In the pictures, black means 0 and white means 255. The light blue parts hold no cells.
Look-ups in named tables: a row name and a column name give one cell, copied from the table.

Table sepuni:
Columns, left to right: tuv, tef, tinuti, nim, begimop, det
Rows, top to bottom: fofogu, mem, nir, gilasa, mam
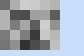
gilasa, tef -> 182
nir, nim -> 92
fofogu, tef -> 174
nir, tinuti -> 167
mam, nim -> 76
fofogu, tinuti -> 205
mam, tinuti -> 50
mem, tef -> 80
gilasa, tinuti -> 125
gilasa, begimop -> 199
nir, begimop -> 206
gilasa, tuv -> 122
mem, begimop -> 162
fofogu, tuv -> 108
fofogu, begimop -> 190
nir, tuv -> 179
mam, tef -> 144
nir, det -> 145
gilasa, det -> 183

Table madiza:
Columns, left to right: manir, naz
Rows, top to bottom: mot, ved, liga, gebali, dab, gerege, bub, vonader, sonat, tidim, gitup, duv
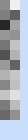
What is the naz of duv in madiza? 144
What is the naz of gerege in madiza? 178
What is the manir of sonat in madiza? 135
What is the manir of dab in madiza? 118
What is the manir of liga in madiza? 39
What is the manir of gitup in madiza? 123
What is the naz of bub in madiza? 99
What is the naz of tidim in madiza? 224
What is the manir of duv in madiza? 105
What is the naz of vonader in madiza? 198
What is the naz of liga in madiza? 164
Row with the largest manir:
tidim

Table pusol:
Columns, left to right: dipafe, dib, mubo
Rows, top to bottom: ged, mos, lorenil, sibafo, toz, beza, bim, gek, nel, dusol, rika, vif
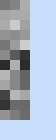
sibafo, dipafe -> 147
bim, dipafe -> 43
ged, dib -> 132
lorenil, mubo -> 161
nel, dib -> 135
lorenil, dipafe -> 171
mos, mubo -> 170
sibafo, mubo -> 152
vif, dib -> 124
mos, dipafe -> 165
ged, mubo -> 173
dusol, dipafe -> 67
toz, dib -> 156
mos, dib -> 170
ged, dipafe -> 119
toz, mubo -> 205
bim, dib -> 175
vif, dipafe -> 146
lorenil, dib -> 202
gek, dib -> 135

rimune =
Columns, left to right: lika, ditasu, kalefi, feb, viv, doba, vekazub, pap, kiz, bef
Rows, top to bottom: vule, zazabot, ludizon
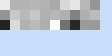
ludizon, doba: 251
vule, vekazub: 216
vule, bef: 150
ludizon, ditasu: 218
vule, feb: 183
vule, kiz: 184
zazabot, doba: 182
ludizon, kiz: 155
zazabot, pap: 130
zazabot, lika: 148
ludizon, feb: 186
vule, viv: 178
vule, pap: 230
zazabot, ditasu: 200
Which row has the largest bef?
zazabot

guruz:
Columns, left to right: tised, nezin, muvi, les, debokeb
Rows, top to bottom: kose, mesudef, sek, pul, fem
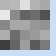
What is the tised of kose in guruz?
181
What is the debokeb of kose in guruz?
169
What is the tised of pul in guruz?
173
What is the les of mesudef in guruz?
108
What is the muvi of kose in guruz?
223
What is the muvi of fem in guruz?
158
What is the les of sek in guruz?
151

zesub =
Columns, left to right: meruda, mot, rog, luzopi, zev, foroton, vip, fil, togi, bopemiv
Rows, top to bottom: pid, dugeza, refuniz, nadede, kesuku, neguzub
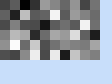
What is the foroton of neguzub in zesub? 234
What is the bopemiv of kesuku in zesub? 165
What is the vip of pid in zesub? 103
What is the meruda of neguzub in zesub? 79
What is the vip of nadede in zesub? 154
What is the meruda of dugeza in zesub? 97
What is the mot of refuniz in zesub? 128
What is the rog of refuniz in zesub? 78
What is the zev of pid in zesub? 155
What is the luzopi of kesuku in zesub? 201
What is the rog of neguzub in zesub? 138
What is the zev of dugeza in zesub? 99
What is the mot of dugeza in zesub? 32
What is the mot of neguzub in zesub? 69
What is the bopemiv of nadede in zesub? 29
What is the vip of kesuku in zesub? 139
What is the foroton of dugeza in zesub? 243
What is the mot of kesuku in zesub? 251
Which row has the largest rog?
dugeza

